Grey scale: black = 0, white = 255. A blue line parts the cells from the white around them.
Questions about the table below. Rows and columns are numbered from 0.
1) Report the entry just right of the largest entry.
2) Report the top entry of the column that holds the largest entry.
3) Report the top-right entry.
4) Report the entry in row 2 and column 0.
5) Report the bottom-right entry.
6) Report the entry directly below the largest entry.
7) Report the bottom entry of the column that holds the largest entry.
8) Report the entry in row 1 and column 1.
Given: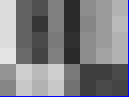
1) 106
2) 220
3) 178
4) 220
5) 68
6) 148
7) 134
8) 98

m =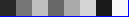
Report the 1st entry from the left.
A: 40
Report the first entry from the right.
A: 248

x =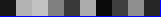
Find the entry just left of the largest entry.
179
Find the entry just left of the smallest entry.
172
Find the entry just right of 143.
38

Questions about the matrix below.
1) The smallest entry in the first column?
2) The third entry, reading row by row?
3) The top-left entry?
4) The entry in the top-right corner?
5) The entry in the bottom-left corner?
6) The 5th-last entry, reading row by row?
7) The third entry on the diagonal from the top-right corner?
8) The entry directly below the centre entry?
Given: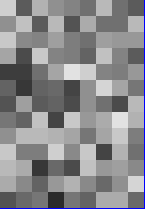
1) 61
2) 178
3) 207
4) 91
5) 83
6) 118
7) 159
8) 200

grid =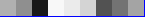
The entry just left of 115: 82
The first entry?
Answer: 176
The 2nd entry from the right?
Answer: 115

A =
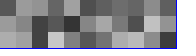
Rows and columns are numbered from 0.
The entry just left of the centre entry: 52
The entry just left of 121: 167
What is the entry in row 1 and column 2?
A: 66
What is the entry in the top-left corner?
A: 87
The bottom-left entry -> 173
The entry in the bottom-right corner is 60
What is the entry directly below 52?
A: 128
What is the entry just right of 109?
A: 101
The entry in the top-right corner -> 95
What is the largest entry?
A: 199

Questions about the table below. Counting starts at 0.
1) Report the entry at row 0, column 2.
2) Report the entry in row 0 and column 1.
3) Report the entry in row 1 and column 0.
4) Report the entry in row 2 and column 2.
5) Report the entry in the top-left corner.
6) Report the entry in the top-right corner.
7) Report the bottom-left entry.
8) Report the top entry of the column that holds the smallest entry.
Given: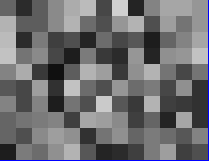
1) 93
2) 43
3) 179
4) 123
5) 101
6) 150
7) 29
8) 138

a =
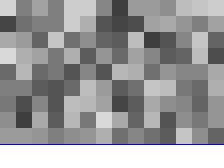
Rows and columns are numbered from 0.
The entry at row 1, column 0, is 69
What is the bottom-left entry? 155
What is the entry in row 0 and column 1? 127
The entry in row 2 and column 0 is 169
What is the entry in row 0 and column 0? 211
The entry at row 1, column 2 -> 127
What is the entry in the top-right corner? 205
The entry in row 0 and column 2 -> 162
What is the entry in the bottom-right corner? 100
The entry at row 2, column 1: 155
